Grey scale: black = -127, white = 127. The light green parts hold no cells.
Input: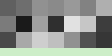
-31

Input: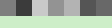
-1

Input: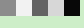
12

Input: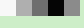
120

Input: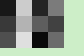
-103

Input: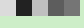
91

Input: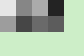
102
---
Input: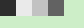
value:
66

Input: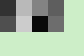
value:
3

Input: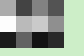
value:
2

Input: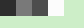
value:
-50

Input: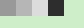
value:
92

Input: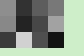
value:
-34

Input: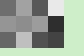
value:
-39
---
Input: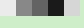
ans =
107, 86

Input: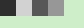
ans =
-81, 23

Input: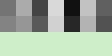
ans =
-11, -45

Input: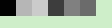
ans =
-125, -20

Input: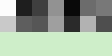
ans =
124, -49

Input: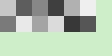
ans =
71, -41

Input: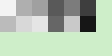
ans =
115, -105
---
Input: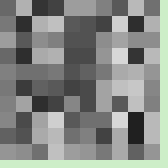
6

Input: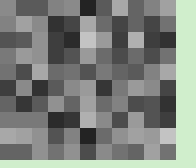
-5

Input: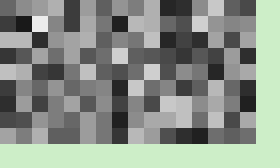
-81

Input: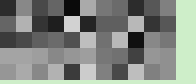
-68

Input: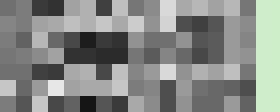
-15

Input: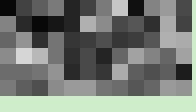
11

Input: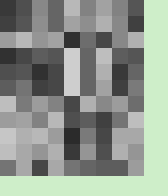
70
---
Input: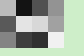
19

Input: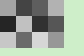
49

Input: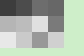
-25

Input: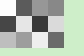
8

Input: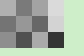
89

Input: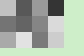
-75
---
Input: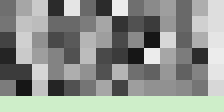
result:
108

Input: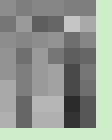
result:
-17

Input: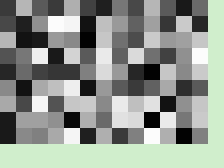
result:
69

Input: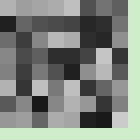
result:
23

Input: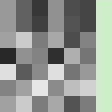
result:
25

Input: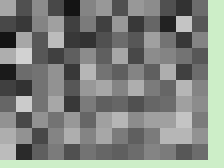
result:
-4

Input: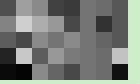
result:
-40

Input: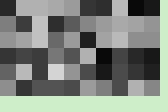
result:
-103
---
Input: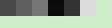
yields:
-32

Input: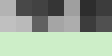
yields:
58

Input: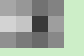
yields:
-5

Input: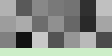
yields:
-109

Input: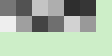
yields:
31

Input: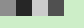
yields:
-89
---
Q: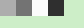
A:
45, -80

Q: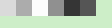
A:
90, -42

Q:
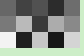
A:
-24, 84

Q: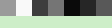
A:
26, -39

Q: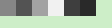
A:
6, -86

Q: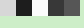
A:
87, -41

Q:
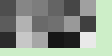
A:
-49, 105

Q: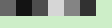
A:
-25, -78
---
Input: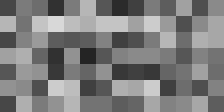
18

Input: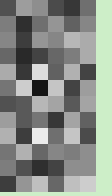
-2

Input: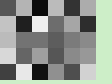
88

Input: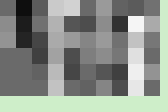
-21

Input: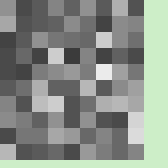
-53
